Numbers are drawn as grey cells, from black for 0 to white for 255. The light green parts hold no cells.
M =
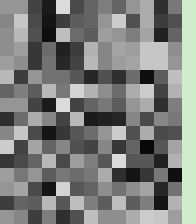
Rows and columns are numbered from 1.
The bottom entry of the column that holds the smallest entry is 204
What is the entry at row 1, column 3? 67
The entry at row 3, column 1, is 142
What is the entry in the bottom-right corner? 157
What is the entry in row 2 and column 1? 134
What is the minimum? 8
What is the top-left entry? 149
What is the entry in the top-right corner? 120
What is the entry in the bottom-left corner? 149
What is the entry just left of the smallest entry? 100
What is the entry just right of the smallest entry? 87
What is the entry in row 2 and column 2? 198
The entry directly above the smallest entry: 172
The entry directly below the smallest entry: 87

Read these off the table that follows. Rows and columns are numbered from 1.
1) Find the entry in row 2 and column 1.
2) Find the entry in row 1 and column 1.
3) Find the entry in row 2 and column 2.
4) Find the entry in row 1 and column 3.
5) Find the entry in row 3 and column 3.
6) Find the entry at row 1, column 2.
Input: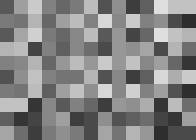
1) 122
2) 89
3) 116
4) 202
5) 208
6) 159

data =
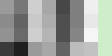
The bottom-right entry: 194
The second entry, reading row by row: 119
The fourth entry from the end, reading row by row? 167
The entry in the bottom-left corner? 58
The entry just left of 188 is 99
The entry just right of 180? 79
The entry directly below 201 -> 207
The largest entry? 245

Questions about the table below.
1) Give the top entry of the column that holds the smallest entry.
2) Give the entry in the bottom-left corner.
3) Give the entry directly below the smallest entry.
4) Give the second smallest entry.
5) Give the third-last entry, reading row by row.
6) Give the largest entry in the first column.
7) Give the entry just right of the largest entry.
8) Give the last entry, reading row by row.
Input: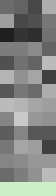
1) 107
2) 107
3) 125
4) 46
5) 125
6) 187
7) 151
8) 187

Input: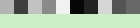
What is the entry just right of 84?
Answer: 104
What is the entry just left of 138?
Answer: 193

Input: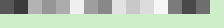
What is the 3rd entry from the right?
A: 123
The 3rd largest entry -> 226
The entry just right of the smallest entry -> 179
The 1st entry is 87

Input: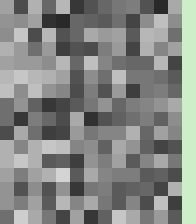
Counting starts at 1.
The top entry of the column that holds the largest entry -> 183
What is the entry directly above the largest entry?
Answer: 97
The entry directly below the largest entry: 147
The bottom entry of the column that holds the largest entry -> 68
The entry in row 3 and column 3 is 76
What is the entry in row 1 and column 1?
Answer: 161
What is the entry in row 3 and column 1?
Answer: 141
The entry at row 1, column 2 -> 76
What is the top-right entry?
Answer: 169
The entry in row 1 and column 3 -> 177
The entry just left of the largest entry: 177
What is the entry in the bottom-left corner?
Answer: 111
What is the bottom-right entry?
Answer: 90
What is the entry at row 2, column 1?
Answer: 147
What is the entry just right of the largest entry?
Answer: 90
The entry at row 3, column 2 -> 198

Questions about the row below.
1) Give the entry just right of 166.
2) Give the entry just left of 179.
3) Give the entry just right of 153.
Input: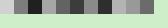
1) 99
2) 46
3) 107

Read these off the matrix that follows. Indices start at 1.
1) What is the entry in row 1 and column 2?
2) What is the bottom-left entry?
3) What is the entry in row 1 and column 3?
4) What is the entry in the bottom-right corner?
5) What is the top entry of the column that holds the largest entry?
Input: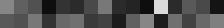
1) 96
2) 89
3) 81
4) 127
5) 218

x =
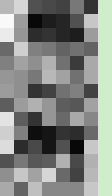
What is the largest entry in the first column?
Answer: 249
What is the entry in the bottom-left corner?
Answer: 169
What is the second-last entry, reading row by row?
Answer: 135
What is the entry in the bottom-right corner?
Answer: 199
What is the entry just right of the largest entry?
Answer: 156
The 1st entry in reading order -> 184
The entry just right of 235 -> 150
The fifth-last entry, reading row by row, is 191
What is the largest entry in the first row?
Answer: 214
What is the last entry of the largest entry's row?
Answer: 199
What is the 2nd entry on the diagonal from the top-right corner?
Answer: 81
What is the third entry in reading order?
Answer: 81
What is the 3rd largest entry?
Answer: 227
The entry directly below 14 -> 73
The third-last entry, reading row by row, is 135
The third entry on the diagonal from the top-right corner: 37
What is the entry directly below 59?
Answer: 113
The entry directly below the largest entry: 235
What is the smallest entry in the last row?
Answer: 99
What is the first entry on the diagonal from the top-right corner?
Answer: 51
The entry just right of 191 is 135
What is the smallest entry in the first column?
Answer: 81

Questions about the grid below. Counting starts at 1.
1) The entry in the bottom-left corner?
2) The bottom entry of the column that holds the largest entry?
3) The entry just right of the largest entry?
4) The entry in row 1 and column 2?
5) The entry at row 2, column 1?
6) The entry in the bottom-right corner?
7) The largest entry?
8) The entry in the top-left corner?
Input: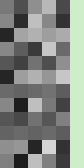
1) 128
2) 128
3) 50
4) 79
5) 135
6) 58
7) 213
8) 121

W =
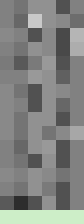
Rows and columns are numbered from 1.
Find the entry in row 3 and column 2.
129
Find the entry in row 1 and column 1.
129
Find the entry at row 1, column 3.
145
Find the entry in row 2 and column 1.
129
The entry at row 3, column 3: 81
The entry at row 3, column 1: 137
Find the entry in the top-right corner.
129
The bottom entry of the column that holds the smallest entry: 45
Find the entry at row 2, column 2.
103
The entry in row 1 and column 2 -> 116
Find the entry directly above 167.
129
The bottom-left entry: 89
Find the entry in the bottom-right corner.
129
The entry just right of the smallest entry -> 81
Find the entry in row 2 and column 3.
201
